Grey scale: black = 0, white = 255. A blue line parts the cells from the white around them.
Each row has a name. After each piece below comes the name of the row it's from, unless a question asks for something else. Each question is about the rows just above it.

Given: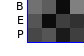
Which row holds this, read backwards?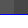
P
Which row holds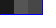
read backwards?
P
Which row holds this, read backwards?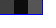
E
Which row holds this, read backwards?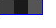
P
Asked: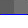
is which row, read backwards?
B

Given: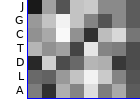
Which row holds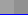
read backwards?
T
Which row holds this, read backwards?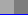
A
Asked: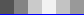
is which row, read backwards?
L
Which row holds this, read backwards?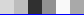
C

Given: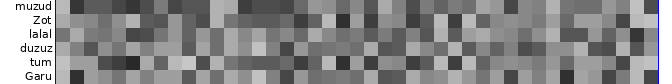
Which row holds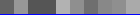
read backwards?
lalal
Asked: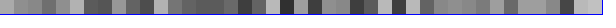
Zot
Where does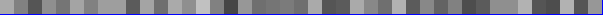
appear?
duzuz

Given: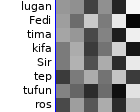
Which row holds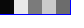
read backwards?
Fedi
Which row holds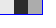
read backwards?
Sir
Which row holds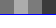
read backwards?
tep
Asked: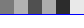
Sir

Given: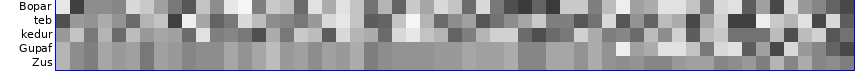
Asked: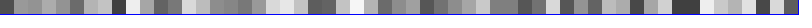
teb
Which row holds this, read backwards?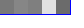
kedur
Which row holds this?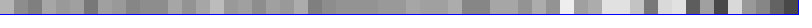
Gupaf

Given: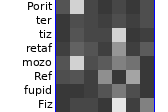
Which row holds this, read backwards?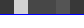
tiz
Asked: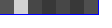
Porit
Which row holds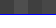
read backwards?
ter
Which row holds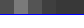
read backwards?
fupid

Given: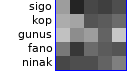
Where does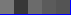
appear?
fano
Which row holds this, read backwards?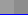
gunus
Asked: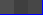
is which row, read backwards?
sigo
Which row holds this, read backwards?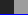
sigo
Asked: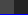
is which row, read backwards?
sigo
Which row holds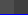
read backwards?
sigo

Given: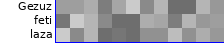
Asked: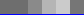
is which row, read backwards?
feti
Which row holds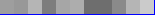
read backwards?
feti
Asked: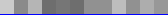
laza

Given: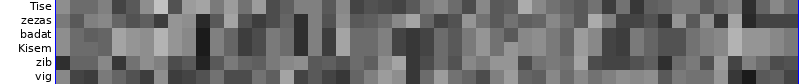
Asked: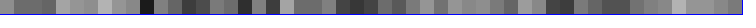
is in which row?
Kisem
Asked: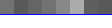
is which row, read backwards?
Tise

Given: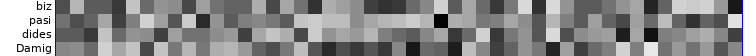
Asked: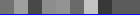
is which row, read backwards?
biz
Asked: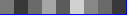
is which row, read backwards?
biz
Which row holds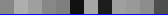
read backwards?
dides

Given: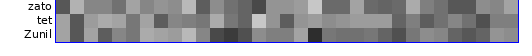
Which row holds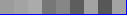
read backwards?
Zunil
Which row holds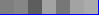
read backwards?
tet

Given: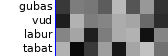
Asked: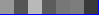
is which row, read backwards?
gubas
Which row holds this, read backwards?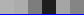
labur
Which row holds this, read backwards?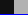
labur

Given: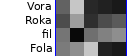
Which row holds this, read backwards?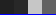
Vora
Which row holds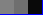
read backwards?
fil
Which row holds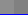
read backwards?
fil
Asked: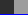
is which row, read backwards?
Roka

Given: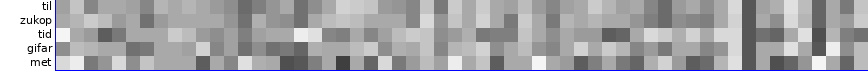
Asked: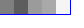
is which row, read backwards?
met
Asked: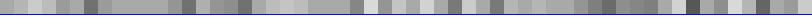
zukop
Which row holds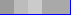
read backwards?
tid
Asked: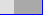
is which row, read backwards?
gifar

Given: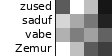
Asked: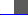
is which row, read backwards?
zused
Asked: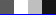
zused
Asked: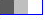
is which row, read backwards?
Zemur
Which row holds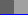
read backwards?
vabe
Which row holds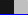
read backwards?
zused

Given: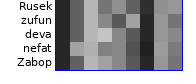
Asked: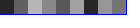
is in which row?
zufun
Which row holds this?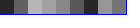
Zabop
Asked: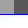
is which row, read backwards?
zufun
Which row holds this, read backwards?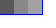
Zabop
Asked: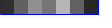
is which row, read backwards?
Rusek

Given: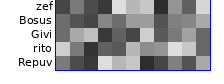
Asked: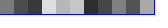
Repuv
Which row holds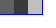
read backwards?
Givi
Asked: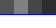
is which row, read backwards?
Repuv
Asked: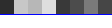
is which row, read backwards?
zef
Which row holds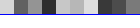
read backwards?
zef

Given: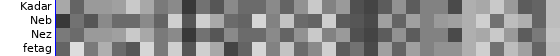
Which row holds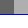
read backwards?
Neb
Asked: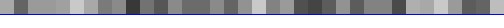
Kadar
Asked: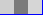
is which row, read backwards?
fetag

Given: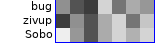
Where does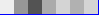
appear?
Sobo
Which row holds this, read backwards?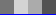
zivup
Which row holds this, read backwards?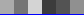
bug
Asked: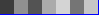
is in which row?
zivup
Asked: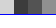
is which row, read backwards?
bug
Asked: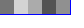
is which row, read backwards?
zivup

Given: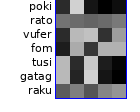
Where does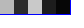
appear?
tusi
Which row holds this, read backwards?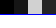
gatag

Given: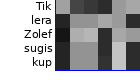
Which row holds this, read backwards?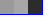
Zolef
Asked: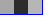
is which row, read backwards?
Zolef
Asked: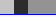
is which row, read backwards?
sugis

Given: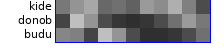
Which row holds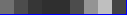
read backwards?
budu
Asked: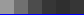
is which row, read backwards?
donob
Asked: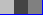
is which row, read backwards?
budu
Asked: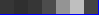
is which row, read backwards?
donob
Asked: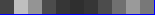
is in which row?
donob

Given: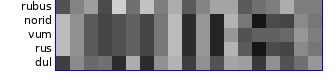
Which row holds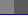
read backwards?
rubus
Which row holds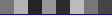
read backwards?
norid

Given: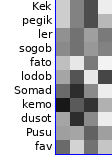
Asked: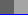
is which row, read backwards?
Pusu
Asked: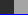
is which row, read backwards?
dusot
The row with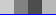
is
pegik
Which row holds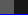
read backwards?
kemo

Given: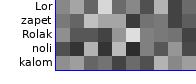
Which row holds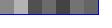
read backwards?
kalom
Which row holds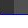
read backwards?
noli
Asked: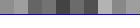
kalom
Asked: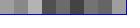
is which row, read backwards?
kalom
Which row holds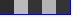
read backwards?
noli
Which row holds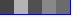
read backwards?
Lor

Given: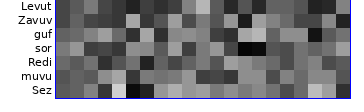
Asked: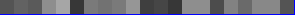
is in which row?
muvu
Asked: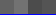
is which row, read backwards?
sor
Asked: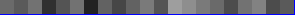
Redi
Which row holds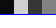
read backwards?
Sez
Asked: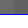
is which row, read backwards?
guf
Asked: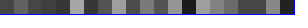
Zavuv

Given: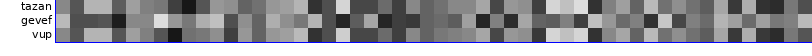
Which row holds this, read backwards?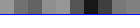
tazan
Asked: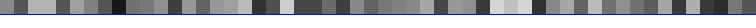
vup
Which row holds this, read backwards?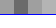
gevef

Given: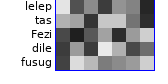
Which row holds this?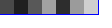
Fezi
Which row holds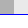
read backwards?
dile
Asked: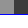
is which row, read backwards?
lelep
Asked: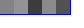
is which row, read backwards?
lelep
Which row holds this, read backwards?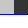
tas
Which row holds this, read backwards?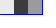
dile
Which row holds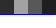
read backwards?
Fezi

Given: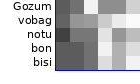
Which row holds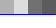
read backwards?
bisi
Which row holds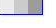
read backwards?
vobag
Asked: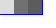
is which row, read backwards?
bisi
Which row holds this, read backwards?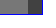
notu
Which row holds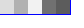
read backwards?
bon
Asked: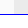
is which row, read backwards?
vobag

